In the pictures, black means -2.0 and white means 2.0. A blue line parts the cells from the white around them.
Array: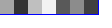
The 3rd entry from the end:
-0.6
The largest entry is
1.8
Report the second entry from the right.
0.2

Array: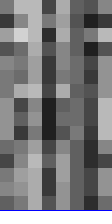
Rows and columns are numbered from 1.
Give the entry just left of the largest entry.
0.5
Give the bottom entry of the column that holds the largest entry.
-0.1
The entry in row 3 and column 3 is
0.9
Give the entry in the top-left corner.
-0.1
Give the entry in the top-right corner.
0.1
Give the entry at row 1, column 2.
0.9
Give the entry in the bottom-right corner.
-0.3
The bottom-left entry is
-0.5
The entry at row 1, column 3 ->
0.9
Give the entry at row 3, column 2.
1.3
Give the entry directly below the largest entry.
-0.3
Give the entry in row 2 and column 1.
-1.1
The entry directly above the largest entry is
0.1
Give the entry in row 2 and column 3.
0.9

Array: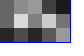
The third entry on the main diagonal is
-1.4
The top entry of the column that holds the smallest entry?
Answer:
-1.6
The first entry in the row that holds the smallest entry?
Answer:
-0.4
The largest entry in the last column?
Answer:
0.4

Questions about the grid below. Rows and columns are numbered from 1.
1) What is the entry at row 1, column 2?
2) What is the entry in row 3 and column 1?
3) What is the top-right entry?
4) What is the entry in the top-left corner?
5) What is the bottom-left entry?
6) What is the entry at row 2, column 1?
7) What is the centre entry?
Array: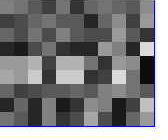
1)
-0.2
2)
-0.4
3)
0.2
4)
0.0
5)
-0.2
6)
-1.0
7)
0.8

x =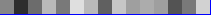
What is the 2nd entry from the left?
-1.3
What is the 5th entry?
-0.1
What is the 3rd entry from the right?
-0.7
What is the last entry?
1.3

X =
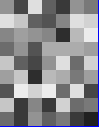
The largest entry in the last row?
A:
0.3
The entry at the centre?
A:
0.3
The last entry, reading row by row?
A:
-1.5
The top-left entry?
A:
0.3
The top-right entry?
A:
-0.1
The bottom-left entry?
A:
-0.3
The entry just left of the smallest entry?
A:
-1.1
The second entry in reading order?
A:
-0.9
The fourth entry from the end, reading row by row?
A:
-0.5
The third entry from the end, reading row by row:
-0.1
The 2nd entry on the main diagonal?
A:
1.1
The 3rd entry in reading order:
1.5

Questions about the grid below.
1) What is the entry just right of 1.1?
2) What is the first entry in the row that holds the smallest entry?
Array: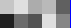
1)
1.5
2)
-1.5

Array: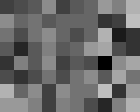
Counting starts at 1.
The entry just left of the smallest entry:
-0.8
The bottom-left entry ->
0.4
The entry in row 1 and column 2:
-0.8
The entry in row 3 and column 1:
-0.2
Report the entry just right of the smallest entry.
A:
0.2
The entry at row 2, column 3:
-0.2
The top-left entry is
-1.0
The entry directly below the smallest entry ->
-0.6
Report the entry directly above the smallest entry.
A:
0.6
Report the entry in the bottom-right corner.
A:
0.8
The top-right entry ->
0.8
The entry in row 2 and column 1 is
0.2
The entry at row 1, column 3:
-0.6
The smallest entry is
-2.0
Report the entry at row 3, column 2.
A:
-0.8

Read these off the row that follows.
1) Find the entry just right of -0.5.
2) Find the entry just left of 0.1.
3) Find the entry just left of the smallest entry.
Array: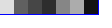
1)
-0.9
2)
-1.3
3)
0.7

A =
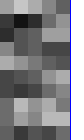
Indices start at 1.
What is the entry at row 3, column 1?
-1.3
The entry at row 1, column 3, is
0.7
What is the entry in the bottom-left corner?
-0.5
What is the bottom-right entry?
-0.3
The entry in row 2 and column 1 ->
-1.1
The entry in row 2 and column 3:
-1.3
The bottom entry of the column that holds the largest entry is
-1.1
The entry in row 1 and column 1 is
0.5
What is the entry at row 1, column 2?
1.1
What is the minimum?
-1.7
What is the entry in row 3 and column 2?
-0.7
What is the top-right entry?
-0.5

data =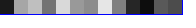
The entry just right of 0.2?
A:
1.6
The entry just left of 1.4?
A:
-0.2
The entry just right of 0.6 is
1.0

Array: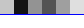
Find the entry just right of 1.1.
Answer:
-1.7
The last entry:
1.5

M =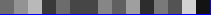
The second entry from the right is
1.3
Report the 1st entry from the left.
-0.3
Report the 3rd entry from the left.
0.9
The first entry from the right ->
-1.7
